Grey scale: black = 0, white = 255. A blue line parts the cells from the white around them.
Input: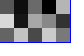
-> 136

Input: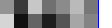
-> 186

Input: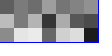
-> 87

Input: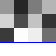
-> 195

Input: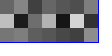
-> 211

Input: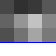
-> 194

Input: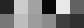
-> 232

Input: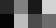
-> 25

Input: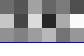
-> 171
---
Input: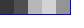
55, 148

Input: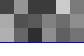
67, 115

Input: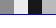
140, 186

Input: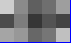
206, 192

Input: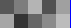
87, 188

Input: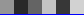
149, 210

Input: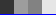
52, 230

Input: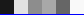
24, 249

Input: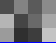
77, 195

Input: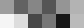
157, 187
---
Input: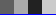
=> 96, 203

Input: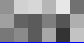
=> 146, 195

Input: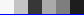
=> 247, 29

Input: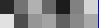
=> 40, 169

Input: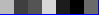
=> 186, 106

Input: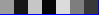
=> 156, 56

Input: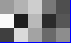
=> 155, 141
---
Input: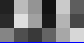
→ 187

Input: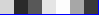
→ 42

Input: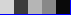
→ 59

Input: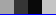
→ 53

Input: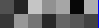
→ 35

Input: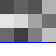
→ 97

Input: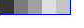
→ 124

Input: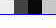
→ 67

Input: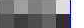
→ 159

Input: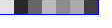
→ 41
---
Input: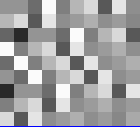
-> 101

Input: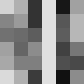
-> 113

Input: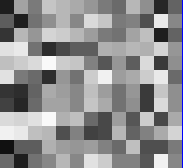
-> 52

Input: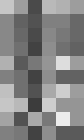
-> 136

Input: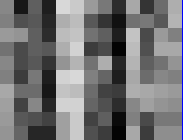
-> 154
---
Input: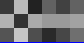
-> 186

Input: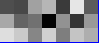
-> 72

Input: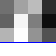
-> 162

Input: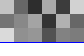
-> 103

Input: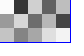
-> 54

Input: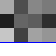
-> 78

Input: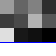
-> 101

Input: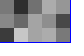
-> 46
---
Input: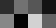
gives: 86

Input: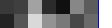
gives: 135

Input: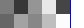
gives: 232

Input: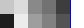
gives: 114

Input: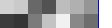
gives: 176

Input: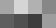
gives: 177

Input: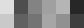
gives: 181

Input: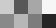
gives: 167
